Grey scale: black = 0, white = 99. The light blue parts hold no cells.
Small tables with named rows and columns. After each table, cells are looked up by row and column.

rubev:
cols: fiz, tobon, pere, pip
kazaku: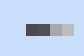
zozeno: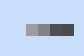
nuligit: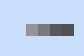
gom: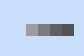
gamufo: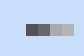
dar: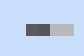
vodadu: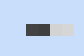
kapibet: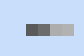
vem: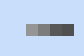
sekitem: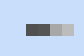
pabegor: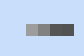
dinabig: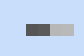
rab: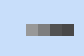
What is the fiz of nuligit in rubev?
58
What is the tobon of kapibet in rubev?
42
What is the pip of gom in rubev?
32
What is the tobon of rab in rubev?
49
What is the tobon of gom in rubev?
48
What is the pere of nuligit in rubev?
34
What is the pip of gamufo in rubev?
70
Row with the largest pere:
vodadu

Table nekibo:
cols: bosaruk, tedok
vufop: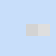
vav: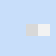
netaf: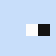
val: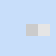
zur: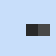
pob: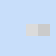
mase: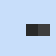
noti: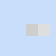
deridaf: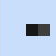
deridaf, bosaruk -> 9
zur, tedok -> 28
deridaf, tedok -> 24
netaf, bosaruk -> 98
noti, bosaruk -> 80
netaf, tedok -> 7
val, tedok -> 89
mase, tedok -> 24
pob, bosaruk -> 85
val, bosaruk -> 79
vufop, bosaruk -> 82
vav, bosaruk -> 84
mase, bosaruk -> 16
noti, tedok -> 86

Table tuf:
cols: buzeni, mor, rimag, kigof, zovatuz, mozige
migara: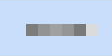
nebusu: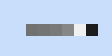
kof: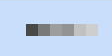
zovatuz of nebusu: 93
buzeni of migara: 48
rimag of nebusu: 47
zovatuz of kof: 75
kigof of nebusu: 52
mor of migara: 57
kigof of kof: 57
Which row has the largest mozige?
migara

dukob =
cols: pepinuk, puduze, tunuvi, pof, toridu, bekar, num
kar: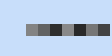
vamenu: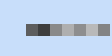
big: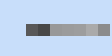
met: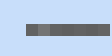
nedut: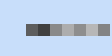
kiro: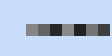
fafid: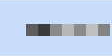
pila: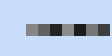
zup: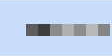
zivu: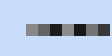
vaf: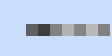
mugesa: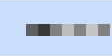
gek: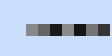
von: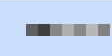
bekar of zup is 72
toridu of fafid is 54
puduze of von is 25
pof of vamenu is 68
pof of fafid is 71
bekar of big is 66
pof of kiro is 53
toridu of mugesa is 51
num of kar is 26
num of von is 50
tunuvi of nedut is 53
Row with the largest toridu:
big

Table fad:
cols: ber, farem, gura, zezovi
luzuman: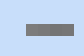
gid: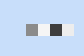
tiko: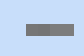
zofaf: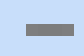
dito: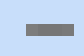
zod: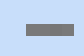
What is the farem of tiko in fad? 45
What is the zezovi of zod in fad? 47
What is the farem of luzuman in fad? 47
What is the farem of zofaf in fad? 48
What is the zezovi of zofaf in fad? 49
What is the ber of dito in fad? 48
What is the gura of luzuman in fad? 45
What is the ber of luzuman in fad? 48
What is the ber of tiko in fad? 46
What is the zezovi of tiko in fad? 48
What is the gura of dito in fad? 46
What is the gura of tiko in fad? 48
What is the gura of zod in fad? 46
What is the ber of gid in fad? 54
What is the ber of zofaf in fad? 49
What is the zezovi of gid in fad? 92

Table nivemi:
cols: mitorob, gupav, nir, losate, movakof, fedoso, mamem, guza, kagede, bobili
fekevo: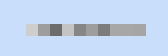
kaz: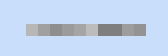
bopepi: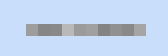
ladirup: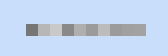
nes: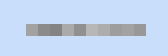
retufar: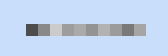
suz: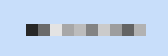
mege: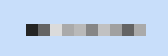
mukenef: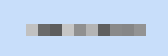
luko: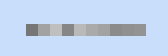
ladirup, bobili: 63
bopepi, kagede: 53
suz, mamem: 79
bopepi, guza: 56
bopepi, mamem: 51
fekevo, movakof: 52
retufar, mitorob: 30
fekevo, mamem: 48
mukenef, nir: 36
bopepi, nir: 53
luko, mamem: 63
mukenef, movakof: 56

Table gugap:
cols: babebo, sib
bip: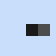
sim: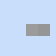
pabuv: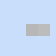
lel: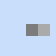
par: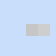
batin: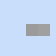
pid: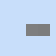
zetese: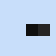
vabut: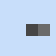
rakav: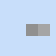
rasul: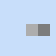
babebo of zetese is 6
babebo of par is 77
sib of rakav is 64
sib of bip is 30
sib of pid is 48
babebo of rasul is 67
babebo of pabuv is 71
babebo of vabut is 27
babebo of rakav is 56
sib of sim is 58
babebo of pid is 49
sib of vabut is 41
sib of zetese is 14
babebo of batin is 60
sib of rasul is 48
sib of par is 80
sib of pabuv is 73
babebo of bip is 10
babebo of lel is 48
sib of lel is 66
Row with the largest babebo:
par

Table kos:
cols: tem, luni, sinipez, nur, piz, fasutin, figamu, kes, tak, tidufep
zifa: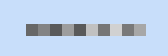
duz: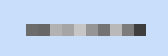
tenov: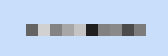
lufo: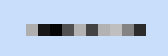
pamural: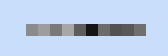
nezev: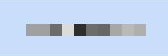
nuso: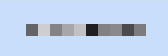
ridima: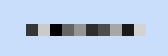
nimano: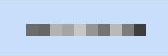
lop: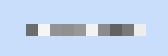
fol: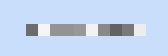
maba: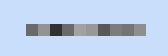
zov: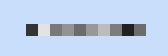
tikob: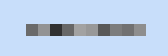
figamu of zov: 73
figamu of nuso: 50
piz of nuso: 75
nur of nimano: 64
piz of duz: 77
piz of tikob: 63
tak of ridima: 10
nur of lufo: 31
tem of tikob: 41
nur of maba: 41
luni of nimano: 40
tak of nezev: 72
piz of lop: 59
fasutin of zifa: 75
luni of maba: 57
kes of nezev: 65
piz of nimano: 77

